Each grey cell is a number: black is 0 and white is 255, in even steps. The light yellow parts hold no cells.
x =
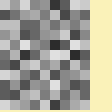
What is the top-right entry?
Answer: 203
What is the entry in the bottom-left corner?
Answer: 213
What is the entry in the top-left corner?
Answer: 203
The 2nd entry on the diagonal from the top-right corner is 136
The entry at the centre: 179
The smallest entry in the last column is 92
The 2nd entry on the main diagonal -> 115
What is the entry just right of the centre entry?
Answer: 224
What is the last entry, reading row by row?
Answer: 191
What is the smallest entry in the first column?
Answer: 81
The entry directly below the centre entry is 136
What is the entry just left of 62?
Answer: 203
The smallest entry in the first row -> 53
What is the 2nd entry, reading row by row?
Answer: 158
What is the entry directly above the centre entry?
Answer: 125
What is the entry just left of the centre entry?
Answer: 103
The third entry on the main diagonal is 103

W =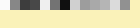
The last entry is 145
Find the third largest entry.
219
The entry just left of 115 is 239
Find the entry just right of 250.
135

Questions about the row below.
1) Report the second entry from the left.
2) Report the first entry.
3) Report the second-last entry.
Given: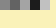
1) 99
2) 134
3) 28

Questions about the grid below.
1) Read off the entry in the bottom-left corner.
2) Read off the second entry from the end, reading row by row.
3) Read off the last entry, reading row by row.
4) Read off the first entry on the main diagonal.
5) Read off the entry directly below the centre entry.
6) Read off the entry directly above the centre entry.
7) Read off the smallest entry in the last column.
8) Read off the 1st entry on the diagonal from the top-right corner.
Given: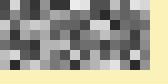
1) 180
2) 42
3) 147
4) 71
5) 90
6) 99
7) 110
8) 214

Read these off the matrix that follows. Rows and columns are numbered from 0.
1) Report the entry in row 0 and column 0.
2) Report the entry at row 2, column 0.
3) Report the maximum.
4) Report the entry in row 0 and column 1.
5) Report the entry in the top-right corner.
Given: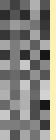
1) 105
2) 116
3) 210
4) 65
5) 84

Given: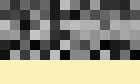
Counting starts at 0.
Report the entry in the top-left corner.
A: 113
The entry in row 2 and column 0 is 188
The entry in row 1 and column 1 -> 68
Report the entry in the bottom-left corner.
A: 15
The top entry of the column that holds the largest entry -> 68
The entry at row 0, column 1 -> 48
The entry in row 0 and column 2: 101
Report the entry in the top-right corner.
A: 146
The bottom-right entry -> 6
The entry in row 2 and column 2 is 15
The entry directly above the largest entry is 90
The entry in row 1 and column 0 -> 58
